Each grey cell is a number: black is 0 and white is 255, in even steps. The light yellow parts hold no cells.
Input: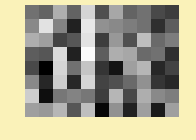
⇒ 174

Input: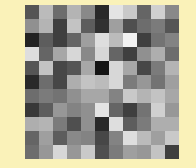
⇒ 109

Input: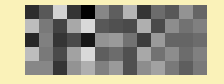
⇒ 211

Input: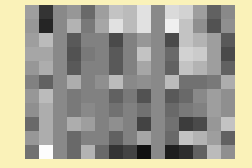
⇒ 137

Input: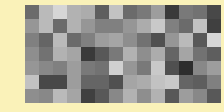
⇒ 214
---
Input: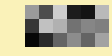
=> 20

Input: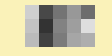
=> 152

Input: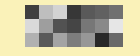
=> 97

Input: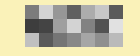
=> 199

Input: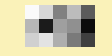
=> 188

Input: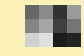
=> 50
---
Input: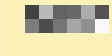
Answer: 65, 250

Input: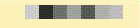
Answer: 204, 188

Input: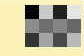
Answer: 3, 184

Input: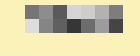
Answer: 117, 69

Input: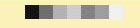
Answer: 19, 240

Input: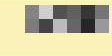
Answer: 132, 153

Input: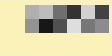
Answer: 175, 140

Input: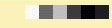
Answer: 250, 30

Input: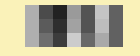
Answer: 175, 97

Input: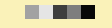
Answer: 162, 8
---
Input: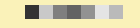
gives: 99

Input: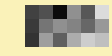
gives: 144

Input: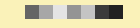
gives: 148

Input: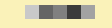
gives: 59

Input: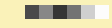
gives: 115

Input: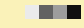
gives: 16

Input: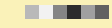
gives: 44

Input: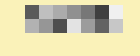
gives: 144
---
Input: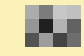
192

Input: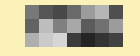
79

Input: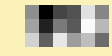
134

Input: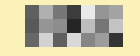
163

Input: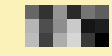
94

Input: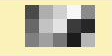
139
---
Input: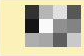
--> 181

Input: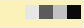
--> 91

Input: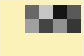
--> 198

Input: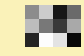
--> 204

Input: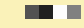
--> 32

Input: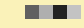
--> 175
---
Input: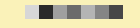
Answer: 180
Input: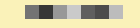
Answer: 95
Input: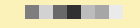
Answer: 188
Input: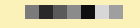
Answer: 15
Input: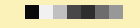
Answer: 46
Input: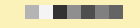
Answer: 78
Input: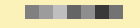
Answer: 142
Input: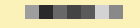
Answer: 90
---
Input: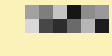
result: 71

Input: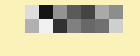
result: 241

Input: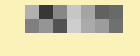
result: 149

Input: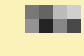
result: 36

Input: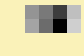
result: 108

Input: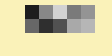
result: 47

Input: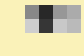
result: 54

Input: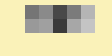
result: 160

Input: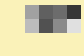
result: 81

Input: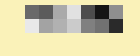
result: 163
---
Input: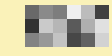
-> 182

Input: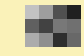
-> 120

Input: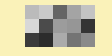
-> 156

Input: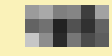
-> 34

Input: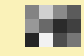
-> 43

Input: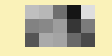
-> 157

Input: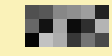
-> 166
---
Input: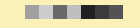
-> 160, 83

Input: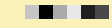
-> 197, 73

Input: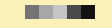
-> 116, 18

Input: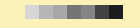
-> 215, 29

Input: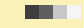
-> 61, 245

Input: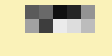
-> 90, 188

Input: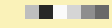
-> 190, 105

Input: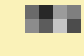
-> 106, 76
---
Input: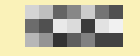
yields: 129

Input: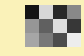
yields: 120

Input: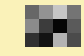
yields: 19

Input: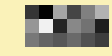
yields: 106

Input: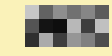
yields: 150

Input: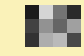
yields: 173
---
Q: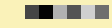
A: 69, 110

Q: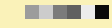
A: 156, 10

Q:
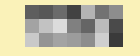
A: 94, 58

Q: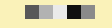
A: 88, 138

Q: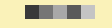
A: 57, 196

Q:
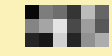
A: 8, 173
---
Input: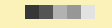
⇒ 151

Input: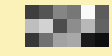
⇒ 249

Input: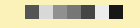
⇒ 236

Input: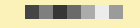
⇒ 236

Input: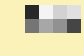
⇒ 210

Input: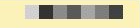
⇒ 125

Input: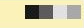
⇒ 225

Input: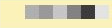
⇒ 60

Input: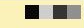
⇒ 53

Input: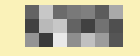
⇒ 92
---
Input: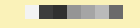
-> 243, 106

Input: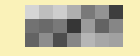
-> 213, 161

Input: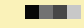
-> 7, 200

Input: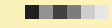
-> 31, 231

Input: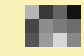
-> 181, 135

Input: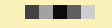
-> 66, 205

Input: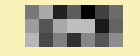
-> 121, 141

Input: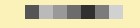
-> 85, 209

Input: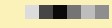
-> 220, 142

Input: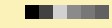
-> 1, 97
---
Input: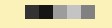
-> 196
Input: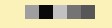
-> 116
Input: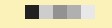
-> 176
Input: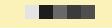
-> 59
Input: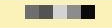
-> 140
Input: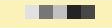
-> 36
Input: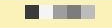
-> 124
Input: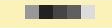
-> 95
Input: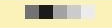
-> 203
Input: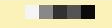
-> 83
